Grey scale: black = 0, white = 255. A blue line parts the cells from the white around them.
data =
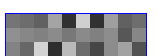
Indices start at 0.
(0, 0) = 117
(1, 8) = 87
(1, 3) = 139
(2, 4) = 186
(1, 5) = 138
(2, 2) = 211
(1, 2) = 129

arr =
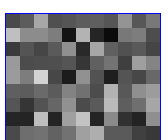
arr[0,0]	74
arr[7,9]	35
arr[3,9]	159
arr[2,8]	81
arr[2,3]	90
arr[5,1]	92
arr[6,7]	186
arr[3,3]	79
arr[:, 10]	[120, 77, 69, 132, 104, 156, 166, 143, 56]
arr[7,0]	37
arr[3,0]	154
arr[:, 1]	[92, 140, 84, 76, 125, 92, 53, 36, 110]
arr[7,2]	190
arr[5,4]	131
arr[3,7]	115
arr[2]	[58, 84, 70, 90, 144, 41, 166, 96, 81, 89, 69]
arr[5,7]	178
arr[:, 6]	[95, 37, 166, 96, 82, 76, 90, 36, 174]
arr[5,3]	91
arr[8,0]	74
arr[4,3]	71
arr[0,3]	80
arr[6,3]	102

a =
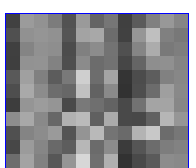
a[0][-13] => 65
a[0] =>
[65, 155, 146, 124, 82, 154, 100, 118, 64, 91, 128, 152, 134]
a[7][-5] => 73
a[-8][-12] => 146
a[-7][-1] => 135
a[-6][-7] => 98
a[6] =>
[61, 149, 156, 149, 73, 121, 111, 99, 73, 114, 164, 164, 135]
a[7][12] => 150
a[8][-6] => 116
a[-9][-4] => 133
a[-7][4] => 121
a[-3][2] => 140
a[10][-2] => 140
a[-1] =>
[109, 163, 129, 87, 149, 215, 111, 176, 50, 73, 90, 140, 137]
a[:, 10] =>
[128, 191, 172, 142, 93, 108, 164, 97, 200, 108, 90]
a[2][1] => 132
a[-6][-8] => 193
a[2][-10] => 142
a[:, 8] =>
[64, 65, 80, 70, 52, 50, 73, 73, 106, 59, 50]
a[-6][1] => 169
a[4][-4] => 76
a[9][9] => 85
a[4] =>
[89, 160, 128, 92, 121, 207, 109, 164, 52, 76, 93, 129, 135]
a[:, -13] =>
[65, 80, 64, 63, 89, 78, 61, 141, 80, 71, 109]
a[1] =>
[80, 145, 149, 145, 85, 163, 168, 108, 65, 150, 191, 128, 120]
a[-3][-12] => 132
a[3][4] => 78
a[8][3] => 154
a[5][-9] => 103

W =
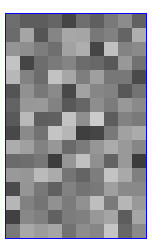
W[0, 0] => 110
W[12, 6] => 121
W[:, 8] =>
[140, 100, 131, 152, 120, 88, 152, 130, 161, 153, 153, 169, 137, 182, 93, 103]
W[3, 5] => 108
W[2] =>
[148, 142, 125, 111, 162, 174, 69, 192, 131, 138]
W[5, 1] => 145
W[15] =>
[121, 168, 156, 166, 114, 141, 134, 197, 103, 138]
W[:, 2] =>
[93, 85, 125, 109, 108, 120, 153, 94, 114, 130, 119, 186, 120, 116, 127, 156]
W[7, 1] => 185
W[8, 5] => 63
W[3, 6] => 104
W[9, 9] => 134
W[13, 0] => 182
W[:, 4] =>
[69, 167, 162, 132, 166, 72, 88, 195, 182, 106, 150, 117, 130, 123, 124, 114]
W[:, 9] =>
[97, 174, 138, 113, 74, 115, 138, 122, 171, 134, 59, 128, 137, 153, 165, 138]
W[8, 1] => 138
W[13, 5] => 145
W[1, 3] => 133
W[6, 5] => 102
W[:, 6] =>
[95, 120, 69, 104, 159, 134, 142, 203, 69, 150, 144, 125, 121, 190, 152, 134]
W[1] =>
[107, 165, 85, 133, 167, 165, 120, 129, 100, 174]
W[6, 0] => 99
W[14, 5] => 128
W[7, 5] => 143
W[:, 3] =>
[101, 133, 111, 122, 194, 138, 130, 96, 196, 151, 61, 171, 96, 145, 97, 166]
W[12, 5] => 115

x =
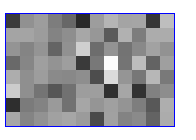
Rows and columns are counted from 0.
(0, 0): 59
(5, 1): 143
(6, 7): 160
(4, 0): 173
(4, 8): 149
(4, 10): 183
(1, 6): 151
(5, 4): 113
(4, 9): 119
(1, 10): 172
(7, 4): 166
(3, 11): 159
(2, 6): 109
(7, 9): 138
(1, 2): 156
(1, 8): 177
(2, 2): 148
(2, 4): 145
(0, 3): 125
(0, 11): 190
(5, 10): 129
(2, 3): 100
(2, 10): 162
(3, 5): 58
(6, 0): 46
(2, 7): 147
